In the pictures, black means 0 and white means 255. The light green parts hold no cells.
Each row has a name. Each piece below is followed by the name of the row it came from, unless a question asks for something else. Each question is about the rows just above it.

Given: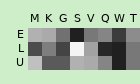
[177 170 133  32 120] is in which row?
U
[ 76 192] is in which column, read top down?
M
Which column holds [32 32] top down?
W
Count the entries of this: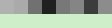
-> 8
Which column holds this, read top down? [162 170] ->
V
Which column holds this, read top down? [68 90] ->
G

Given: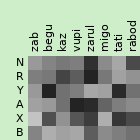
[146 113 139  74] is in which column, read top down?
rabod
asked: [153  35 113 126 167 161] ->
Y
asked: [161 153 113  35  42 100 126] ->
A
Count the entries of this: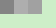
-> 3
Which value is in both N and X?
[74]
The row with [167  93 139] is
B
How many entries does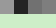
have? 4

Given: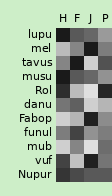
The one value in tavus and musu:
[26]
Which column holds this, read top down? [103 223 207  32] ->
J
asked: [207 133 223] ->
mub
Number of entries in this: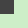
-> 1
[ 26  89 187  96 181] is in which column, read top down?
F
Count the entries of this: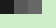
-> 3

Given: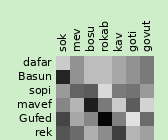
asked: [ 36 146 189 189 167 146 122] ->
Basun
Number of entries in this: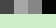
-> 4
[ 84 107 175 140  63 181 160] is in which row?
rek

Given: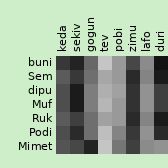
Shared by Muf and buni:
[153]
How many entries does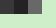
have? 3
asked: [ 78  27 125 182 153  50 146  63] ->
Muf
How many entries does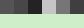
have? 6

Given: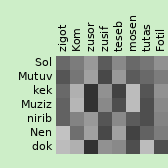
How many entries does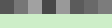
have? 8
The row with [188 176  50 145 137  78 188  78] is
dok
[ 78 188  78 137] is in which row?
Muziz
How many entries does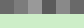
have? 6

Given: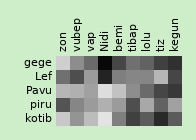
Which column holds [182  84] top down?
zon
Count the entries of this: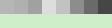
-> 8
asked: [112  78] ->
Lef
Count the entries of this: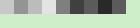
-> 9

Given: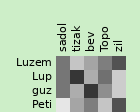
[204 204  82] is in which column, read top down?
zil
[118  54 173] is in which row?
Lup
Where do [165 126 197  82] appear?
Peti
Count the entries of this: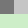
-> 2

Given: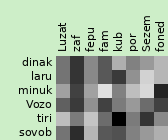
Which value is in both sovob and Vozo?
[153]
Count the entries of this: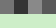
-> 4

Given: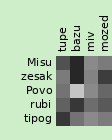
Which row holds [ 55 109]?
rubi
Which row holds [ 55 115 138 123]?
tipog
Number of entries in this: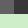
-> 2
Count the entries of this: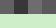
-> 4
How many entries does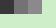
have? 3

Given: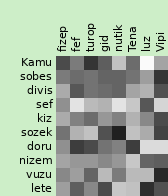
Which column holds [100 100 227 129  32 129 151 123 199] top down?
nutik
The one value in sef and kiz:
[178]
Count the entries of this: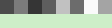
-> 8
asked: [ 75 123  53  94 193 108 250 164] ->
Kamu
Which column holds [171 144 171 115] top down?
fizep
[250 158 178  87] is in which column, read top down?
luz

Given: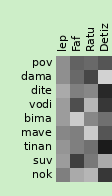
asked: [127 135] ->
dite
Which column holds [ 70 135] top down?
Ratu
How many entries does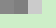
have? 3
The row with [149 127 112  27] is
tinan
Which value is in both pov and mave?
[85]
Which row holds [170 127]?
dite
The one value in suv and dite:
[170]

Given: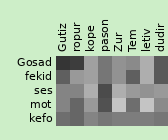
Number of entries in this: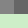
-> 2
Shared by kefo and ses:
[132]
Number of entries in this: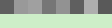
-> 8
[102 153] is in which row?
mot
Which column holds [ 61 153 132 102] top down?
ropur

